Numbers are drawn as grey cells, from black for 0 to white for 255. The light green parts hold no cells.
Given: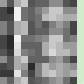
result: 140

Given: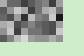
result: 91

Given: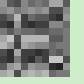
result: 166

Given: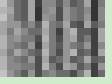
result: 194

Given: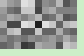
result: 100

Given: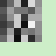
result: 105

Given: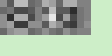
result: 105
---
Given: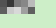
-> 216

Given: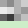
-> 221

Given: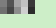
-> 140

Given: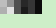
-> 27

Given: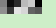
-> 214

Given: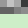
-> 99

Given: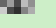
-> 47
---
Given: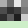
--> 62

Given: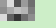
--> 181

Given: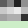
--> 233

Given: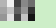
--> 150

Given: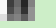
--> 50

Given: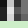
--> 87
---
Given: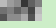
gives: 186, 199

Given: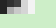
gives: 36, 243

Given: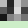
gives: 186, 115

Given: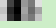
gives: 210, 194

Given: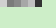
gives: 208, 51

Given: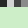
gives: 39, 138
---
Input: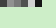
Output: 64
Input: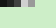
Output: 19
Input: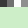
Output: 56
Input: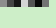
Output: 141
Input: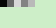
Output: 5
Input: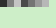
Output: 46
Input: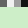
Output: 99
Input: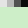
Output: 228
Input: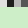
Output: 223
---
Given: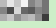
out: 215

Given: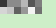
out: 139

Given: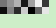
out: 177

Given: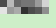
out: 103

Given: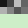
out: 190

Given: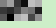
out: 72
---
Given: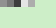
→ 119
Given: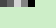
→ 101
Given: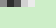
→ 46
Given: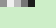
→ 240
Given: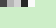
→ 181
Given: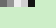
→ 150
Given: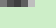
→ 79
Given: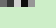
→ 53
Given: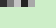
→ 125
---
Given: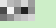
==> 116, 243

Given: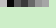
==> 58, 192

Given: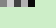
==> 67, 207

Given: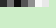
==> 84, 247

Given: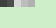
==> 216, 216

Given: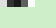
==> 27, 251

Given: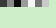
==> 154, 245

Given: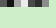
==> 235, 235

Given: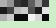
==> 203, 242

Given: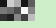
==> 78, 247
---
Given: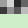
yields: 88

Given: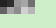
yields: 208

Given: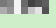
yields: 227

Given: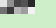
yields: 157

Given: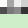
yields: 137

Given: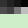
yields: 119
